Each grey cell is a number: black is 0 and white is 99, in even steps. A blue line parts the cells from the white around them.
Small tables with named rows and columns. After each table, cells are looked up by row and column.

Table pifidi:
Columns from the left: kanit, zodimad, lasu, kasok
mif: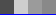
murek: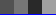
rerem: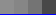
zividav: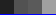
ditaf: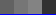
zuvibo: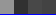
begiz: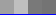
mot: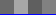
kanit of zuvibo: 58
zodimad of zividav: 32
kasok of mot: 50
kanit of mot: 41
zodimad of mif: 80
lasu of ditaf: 51
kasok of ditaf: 19
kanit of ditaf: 38
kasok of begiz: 45
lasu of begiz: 47
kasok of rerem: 28
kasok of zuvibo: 26
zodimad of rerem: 52
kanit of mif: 30
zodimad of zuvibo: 19
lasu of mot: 37
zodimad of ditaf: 46
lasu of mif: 60
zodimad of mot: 65
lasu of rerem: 45

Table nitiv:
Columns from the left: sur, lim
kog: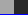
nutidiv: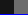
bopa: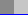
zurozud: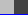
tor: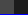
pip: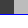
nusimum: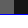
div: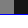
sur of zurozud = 74
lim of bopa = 77
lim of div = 8
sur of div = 49
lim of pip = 73
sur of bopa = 53
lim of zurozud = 26
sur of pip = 24
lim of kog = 16
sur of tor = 28
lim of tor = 11

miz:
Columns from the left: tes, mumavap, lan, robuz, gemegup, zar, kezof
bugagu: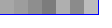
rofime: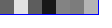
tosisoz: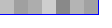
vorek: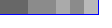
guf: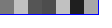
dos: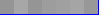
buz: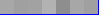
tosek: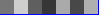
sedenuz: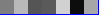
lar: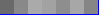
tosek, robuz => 21
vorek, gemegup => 66
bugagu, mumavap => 61
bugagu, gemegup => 68
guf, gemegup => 75
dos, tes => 58
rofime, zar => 48
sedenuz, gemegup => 81
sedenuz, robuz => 35
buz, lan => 63
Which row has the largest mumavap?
rofime

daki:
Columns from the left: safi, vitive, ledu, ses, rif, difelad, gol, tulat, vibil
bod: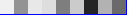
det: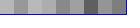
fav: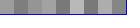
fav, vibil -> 52
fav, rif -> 47
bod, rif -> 49
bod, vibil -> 41
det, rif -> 53
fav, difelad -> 72
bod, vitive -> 57

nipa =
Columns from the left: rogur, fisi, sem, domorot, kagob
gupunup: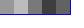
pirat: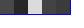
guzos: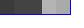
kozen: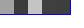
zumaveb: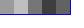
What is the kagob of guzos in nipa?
66
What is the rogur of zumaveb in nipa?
60
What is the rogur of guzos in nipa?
23
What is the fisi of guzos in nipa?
26
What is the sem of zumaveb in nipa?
46
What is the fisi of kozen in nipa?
23
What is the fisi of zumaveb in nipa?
74
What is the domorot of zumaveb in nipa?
24
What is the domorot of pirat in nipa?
26
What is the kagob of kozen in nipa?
24
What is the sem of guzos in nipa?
26
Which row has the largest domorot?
guzos

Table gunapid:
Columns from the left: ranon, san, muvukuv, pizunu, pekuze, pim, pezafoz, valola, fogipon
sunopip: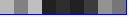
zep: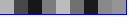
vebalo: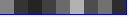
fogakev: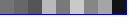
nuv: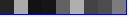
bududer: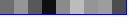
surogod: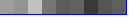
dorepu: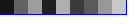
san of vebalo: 20
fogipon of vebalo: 17
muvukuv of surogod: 75
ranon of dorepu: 8
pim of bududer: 73
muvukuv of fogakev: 33
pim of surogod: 38
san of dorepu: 38
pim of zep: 44
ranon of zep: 70
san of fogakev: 40
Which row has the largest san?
nuv

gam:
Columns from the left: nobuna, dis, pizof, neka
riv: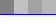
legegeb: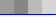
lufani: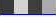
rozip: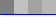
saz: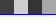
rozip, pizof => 63
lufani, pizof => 24
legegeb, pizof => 72
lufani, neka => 66
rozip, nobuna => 49
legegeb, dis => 52
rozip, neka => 71
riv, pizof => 63
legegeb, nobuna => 60
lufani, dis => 82
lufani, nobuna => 22
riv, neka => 71
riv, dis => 75
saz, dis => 80

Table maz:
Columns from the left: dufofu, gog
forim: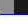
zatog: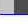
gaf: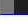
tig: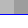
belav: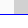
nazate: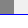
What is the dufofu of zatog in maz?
76
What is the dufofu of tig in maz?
72
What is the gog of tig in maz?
61
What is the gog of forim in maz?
10
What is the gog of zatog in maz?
30
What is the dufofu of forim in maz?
55
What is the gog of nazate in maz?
93
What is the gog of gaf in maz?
12
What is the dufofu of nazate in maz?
51
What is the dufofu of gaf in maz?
46
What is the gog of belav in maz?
81
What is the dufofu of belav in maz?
97
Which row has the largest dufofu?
belav

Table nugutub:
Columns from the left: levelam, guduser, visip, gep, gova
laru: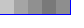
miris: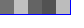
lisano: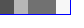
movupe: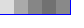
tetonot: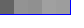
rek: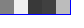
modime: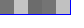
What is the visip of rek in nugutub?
22
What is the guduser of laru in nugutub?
64
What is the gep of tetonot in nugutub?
62
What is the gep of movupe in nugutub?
44
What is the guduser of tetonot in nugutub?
57
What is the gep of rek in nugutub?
25

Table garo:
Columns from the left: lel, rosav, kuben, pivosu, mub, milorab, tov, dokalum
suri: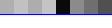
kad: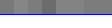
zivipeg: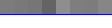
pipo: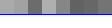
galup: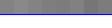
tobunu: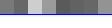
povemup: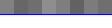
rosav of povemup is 40
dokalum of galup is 48
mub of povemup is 49
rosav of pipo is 63
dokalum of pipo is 45
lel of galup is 51
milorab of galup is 50
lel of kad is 47
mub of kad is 51
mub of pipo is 52
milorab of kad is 51
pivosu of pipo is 68
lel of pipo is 66
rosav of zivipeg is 47
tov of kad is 48
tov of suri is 43
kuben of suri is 67
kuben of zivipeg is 46

